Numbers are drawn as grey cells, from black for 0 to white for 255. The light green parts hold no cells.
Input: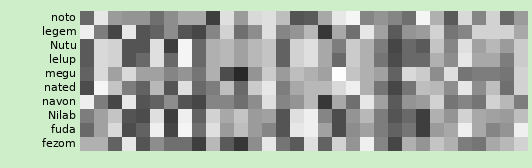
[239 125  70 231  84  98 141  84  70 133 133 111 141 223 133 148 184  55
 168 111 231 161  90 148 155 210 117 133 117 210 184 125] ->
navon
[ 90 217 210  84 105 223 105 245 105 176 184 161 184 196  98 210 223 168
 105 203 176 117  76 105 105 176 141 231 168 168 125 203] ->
lelup
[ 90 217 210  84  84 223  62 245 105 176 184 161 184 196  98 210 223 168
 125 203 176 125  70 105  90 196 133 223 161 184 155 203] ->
Nutu
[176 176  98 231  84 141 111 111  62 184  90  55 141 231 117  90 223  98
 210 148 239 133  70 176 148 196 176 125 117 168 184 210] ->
fezom
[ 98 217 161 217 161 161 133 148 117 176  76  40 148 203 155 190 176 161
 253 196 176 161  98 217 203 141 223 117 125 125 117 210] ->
megu
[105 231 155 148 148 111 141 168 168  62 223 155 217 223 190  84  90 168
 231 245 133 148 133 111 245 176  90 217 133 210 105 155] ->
noto

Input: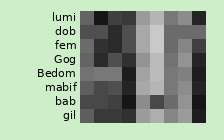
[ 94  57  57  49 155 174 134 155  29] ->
gil
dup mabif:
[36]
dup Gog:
[147]
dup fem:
[107]

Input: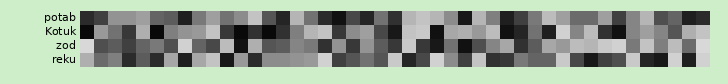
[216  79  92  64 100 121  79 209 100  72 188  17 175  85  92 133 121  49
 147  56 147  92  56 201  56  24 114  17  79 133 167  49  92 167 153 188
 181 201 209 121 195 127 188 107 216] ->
zod
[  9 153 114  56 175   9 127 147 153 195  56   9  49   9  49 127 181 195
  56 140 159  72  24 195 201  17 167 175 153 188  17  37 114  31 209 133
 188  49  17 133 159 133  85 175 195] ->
Kotuk

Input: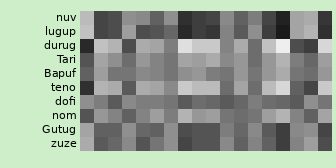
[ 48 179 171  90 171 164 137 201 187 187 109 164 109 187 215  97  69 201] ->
teno
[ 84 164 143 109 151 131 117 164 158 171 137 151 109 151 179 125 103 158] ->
Tari
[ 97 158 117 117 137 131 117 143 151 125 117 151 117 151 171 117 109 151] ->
Bapuf

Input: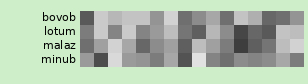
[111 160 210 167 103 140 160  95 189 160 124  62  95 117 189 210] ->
malaz
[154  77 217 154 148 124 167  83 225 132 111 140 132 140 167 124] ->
minub

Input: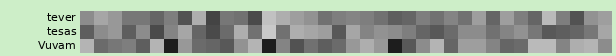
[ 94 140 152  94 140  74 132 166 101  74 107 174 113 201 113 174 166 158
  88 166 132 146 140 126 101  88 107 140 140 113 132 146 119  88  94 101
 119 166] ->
tesas
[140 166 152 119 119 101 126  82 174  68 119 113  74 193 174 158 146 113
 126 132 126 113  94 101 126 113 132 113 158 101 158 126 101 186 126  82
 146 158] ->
tever

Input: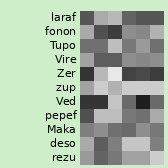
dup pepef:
[190]
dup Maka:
[142]
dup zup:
[204]
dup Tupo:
[112]
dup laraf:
[86]
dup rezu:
[162]
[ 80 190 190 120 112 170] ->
pepef

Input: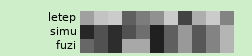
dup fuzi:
[168]
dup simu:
[81]
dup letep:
[203]
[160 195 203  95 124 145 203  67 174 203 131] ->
letep

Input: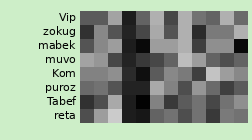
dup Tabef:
[114]
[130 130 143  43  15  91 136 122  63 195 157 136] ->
Kom
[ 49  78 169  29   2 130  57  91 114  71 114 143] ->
Tabef

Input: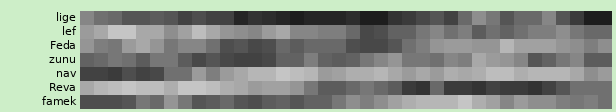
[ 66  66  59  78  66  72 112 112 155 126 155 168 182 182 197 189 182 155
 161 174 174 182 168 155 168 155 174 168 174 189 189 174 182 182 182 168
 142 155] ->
nav
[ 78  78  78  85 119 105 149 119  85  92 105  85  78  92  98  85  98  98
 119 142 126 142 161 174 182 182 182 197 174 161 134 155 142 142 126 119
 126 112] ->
famek
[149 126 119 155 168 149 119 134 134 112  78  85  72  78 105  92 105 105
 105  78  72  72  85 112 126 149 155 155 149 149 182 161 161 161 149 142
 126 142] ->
Feda
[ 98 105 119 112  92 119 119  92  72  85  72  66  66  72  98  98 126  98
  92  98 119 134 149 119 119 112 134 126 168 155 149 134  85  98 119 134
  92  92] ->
zunu

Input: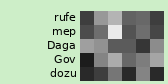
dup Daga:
[91]
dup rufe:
[62]
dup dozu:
[41]
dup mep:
[110]

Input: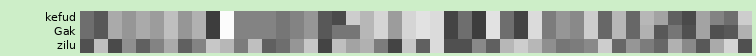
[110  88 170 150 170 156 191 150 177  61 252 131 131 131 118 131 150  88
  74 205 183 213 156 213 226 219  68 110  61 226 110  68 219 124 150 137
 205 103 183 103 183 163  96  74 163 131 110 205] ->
kefud
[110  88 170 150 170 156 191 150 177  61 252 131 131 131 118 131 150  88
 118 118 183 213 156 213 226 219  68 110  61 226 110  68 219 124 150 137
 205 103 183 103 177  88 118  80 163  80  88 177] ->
Gak
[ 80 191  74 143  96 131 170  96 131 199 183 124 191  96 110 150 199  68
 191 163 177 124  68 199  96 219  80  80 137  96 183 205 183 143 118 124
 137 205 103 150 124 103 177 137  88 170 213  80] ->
zilu

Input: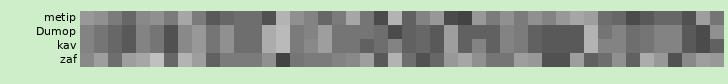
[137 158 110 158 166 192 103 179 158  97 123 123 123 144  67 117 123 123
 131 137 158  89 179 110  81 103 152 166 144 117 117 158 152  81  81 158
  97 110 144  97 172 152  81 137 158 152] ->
zaf
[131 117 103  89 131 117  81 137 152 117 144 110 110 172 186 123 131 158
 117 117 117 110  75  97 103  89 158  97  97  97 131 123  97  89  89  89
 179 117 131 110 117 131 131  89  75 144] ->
Dumop
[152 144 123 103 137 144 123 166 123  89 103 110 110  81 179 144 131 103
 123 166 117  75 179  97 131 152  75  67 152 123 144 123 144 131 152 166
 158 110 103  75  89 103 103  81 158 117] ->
metip

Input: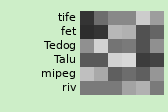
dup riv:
[122]
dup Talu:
[89]
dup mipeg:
[95]

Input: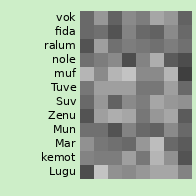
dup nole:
[77]
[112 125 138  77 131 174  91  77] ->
nole
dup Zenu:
[166]
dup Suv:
[151]
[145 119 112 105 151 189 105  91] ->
Mar
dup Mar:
[105]

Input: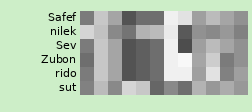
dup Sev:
[165]
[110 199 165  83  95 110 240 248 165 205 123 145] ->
Zubon
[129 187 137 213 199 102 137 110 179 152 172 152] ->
sut

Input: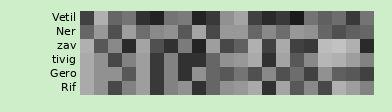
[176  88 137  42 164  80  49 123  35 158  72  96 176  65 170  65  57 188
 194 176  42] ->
zav
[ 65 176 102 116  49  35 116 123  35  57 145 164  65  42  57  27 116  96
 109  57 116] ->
Vetil
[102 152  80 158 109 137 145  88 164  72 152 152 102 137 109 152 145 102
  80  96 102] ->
Ner
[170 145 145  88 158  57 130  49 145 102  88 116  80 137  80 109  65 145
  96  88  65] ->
Gero

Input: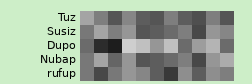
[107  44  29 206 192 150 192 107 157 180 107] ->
Dupo
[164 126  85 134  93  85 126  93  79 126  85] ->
Tuz
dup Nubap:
[150]
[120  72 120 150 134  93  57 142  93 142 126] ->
rufup
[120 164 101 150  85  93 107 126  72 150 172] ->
Nubap

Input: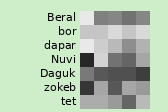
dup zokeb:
[166]
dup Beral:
[134]
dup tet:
[172]
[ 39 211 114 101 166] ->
Nuvi
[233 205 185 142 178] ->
dapar

